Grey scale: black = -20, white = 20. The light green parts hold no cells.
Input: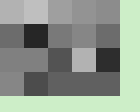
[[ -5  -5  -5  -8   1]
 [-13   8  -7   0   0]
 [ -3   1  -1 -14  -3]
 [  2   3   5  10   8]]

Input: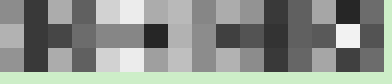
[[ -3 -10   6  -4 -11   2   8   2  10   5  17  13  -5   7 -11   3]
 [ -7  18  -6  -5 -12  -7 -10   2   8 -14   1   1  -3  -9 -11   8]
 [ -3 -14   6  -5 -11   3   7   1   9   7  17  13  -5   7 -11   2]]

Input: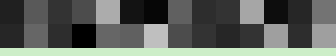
[[  5 -13   5 -12 -14 -12  -8  10  -5  -4 -20 -13  -4 -14]
 [ -2 -14 -18   6 -12 -13  -5 -19 -17   7  -8 -12  -6 -15]]

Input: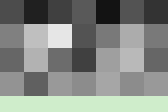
[[  4   2   6   2   4  -5   3]
 [ -4   9   5 -10  -3   8  -4]
 [ -1   7  -1  -7  16  10   0]
 [-12  -7 -17  -6 -10 -15  -8]]

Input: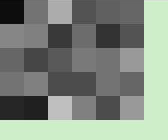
[[  4  -8   0  10 -15 -14]
 [ -4  -2  -8  -8   0  -2]
 [  4  -2  -1  -6  -9  -4]
 [ -7 -12  -3 -11   0   1]
 [ -4  -5  -7   7  -2 -18]]

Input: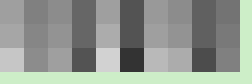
[[  0  -8   7   9 -12  13  -7   5   2  11]
 [ -1  -5   3   5  -7   7  -4   3   1   6]
 [ -2  -5   2   4  -7   5  -4   2   0   5]]

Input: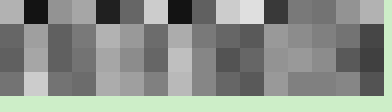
[[ -7   1   0   0   4  -6  -4   1   9   0   5   7  -3  -2  12  -2]
 [-10  -6   2   4   3  -4  -7   1  10  -4   2   6  -2  -5   6  -5]
 [ -9  -2   0   2   4  -6  -4  -1   7  -3   4   8  -1  -5   5  -4]
 [  8   3  -2  -1 -11  15  12  -5 -17  12  -4 -15   6   3 -17   8]]

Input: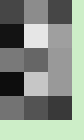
[[-11  -7  -2]
 [  4  11 -18]
 [  4  -4  -1]
 [  5  16 -17]
 [ -9   2  -9]]
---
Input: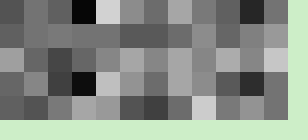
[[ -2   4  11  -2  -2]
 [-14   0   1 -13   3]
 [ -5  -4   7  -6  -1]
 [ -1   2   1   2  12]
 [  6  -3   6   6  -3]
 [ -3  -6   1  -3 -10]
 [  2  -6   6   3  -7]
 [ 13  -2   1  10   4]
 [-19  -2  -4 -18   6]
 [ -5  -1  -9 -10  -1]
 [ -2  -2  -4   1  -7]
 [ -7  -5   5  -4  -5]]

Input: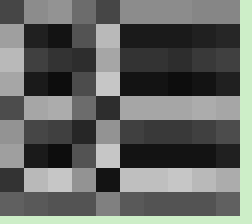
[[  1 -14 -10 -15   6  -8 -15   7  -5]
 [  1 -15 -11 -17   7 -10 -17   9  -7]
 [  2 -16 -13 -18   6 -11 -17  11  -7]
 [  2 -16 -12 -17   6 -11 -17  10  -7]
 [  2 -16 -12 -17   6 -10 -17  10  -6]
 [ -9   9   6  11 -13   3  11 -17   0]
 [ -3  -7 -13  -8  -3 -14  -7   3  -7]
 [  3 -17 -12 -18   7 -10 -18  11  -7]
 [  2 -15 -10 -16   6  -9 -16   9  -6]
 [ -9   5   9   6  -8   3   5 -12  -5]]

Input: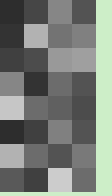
[[ -7   0   5  -7  -8  -7  -1  -3]
 [  1  -2   4  -3  -5   0  -7  12]
 [ -9   8  -8 -12  -3 -10  -3 -10]
 [-13 -12 -10   1  11 -13   8  -6]]

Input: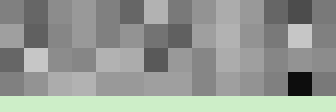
[[ -1   0   2  -1]
 [ -8  11   3 -18]
 [ -4  -1   1   0]
 [  4   3   5   3]
 [  7   8   7   5]
 [  3   5   1   1]
 [ -1  -5   4   5]
 [  8  -2  -6   5]
 [ -4   3   7   4]
 [  0   0   8   4]
 [  4   4   1   8]
 [  2   1   2   7]
 [ -4  -5  11   3]
 [  0   5  -4   0]]

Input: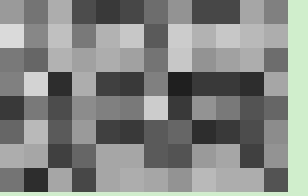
[[  0   7  -3   6  -4   2   3  -7]
 [  6   9   7 -13  -7  -8 -10   7]
 [ -9  11   5 -11  -1 -11   6   7]
 [ -9   8   3 -11   3 -13   4   9]
 [  3  12  11 -15 -11  -4  -7   3]
 [ -3  -6  -2   0  12  -6  -6   6]
 [ -9  11   5 -11  -1 -11   6   7]
 [-11   8   7 -10   0 -10   6   6]
 [ -8  -1   5   7   2   4  -4  -9]
 [  7  10   8 -13  -8  -6 -10   6]
 [ -2   1  -4  13  -1   9   6 -13]
 [  4  14  -1   0 -11  -4   7  -2]]

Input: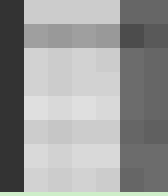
[[ -4  -6  -4  -4  -4  -5  -3  -3]
 [ -4  -8  -3  -3  -3  -4  -3  -4]
 [ 12   4  12  13  14  12  14  12]
 [ 12   5  13  13  15  12  14  13]
 [ 12   4  12  12  14  11  13  12]
 [ 12   5  13  13  15  12  14  13]
 [-12 -12 -12 -12 -12 -12 -12 -12]]
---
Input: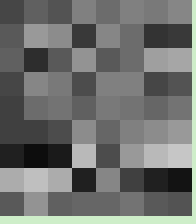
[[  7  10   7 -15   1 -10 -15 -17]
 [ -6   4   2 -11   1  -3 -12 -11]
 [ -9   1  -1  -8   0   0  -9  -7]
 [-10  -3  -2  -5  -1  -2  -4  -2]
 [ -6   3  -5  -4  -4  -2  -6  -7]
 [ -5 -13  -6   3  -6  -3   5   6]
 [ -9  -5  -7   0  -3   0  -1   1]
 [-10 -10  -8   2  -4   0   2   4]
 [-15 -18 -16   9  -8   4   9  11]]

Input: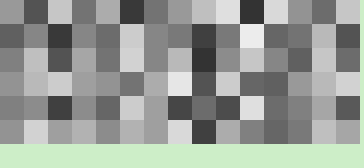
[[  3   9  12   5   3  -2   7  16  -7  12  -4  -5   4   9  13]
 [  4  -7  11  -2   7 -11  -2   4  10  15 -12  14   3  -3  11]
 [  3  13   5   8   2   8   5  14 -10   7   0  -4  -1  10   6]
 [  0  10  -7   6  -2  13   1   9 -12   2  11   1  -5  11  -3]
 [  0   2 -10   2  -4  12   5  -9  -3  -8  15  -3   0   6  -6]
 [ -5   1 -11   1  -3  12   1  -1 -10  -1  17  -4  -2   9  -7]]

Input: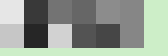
[[ 11 -14  13  -7  -9   1]
 [ 16 -11  -2  -4   2   1]]

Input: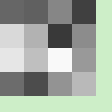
[[ 16  10  19   4]
 [ -3  -8   3   9]
 [ -4  -5   1 -10]
 [ 14   8 -11   2]]

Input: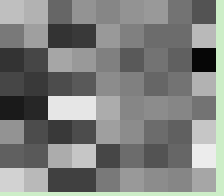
[[-16 -14  16  16   7   1   2   1  -2]
 [ -5  -6   7  11  -9  -3  -7  -4  17]
 [-12  -9   6   4   0  -6  -2  -5 -19]
 [ 10   8  -4   3   1   3   4  -2  -7]
 [ -9 -11  -8  -6   2   0  -4  -2   8]
 [ 13   9 -10 -10  -1   4   2   1   6]
 [  3  -8 -11  -8   5   2  -3  -5  11]
 [ -1   5 -12 -11   4   0  -3  -3   9]]

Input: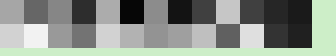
[[ 13  18   4  -2  13   8   3   5  10  -5  15 -12 -15]
 [  6  -4   1 -13   7 -19   2 -17 -10  11 -10 -14 -16]]
